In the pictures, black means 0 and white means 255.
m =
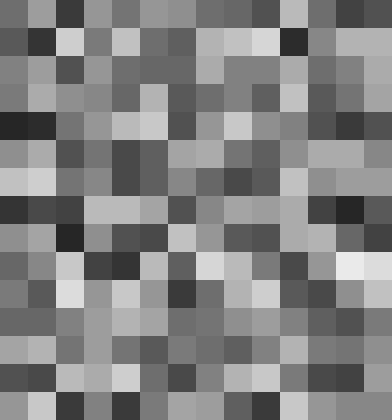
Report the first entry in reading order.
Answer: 110
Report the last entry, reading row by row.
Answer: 135
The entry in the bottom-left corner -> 150
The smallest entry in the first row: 58
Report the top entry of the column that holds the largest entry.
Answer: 66
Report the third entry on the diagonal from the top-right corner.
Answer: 110
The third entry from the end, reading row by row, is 150
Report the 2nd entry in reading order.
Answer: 157
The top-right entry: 81
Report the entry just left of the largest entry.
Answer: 150
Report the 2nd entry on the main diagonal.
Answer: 52
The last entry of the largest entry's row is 220
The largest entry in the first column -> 193
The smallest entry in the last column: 66
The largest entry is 234
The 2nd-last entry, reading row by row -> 135
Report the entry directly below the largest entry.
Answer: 143
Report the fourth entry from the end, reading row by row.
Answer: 200

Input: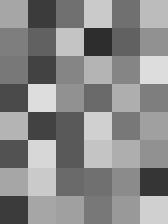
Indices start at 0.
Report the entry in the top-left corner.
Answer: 166
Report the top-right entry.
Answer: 188
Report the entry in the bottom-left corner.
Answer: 59
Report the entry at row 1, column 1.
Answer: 97
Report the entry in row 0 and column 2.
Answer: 112
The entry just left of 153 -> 120
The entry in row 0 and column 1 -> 59
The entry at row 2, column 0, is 120
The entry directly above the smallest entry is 202
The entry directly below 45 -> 180
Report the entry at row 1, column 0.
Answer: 126
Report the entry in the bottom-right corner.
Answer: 208

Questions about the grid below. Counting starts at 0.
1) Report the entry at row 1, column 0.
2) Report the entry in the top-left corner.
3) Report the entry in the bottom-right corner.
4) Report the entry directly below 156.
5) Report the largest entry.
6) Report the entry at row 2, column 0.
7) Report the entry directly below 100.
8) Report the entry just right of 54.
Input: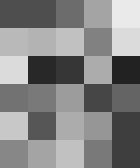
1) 185
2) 78
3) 62
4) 172
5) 234
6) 219
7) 62
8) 172

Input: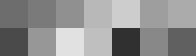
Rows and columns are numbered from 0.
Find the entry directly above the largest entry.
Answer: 144
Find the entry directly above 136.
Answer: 158
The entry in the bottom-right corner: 96
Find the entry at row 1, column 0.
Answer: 74

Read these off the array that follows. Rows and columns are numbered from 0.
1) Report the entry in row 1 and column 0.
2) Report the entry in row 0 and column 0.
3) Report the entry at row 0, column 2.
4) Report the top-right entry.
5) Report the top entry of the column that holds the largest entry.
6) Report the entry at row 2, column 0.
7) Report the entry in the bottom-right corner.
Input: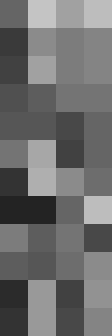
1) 58
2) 101
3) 161
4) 189
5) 196
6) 65
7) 132

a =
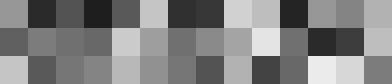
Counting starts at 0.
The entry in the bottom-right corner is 124
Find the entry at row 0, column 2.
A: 83
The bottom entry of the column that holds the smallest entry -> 132
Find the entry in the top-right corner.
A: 178
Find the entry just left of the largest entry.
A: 104
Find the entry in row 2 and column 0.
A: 197
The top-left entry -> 151
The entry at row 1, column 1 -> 124
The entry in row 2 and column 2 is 118

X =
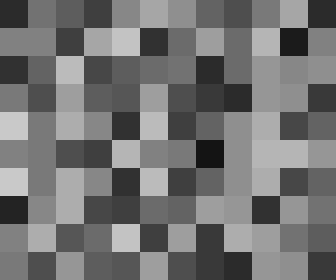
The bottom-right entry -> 57
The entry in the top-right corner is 43
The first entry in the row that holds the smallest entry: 129
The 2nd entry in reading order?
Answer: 114
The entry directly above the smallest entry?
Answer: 99
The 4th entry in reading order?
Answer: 63
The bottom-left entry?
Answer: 121
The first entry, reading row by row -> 43
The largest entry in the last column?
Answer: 150
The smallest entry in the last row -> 43
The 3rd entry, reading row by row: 93
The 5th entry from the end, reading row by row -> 57
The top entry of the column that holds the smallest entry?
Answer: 99
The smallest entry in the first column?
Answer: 35
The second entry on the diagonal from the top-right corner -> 27
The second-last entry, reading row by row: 143
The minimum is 20

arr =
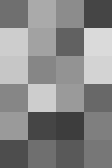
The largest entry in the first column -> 205
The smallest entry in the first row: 69
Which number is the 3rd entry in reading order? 140
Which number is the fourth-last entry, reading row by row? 77
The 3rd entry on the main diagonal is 147
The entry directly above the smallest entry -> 154
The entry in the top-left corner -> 111

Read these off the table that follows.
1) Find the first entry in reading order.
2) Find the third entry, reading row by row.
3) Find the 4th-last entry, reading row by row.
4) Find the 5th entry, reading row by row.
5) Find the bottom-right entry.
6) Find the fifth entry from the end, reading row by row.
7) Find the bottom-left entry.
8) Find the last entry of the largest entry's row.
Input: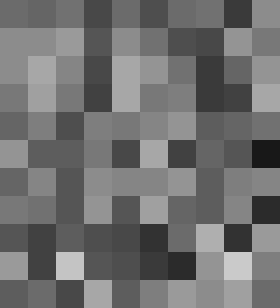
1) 107
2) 113
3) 154
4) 107
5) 107
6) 126
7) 93
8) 126

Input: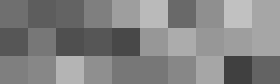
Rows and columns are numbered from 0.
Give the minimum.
64
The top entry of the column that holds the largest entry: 193
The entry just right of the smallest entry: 99
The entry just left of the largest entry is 143
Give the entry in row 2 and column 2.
180
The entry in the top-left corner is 111
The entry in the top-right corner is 166
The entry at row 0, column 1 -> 93
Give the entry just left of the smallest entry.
166

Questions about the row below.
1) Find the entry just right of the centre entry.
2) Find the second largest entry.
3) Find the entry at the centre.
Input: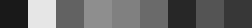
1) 106
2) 142
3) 128

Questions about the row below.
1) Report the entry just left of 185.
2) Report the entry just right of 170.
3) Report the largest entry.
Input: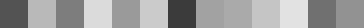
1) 83
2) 197
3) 226

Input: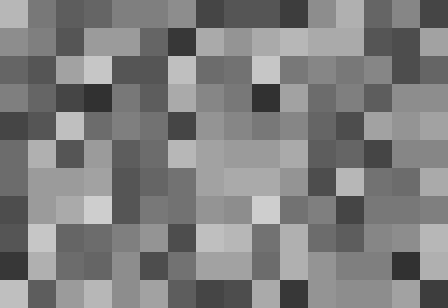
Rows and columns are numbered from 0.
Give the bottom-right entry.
61
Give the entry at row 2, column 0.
101
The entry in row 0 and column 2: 93
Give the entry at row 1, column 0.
141
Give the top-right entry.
69
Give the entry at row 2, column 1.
85
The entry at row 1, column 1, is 127
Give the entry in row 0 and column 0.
183
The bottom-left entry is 191
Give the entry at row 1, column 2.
85
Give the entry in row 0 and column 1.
120

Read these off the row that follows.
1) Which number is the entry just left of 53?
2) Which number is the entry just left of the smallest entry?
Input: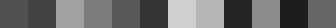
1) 89
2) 140

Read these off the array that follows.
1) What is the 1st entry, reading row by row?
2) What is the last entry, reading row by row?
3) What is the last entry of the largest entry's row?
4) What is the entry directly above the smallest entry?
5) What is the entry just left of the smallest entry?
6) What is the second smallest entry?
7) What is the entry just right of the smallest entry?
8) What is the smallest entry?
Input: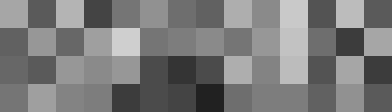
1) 166
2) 90
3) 166
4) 75
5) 68
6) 52
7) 110
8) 33
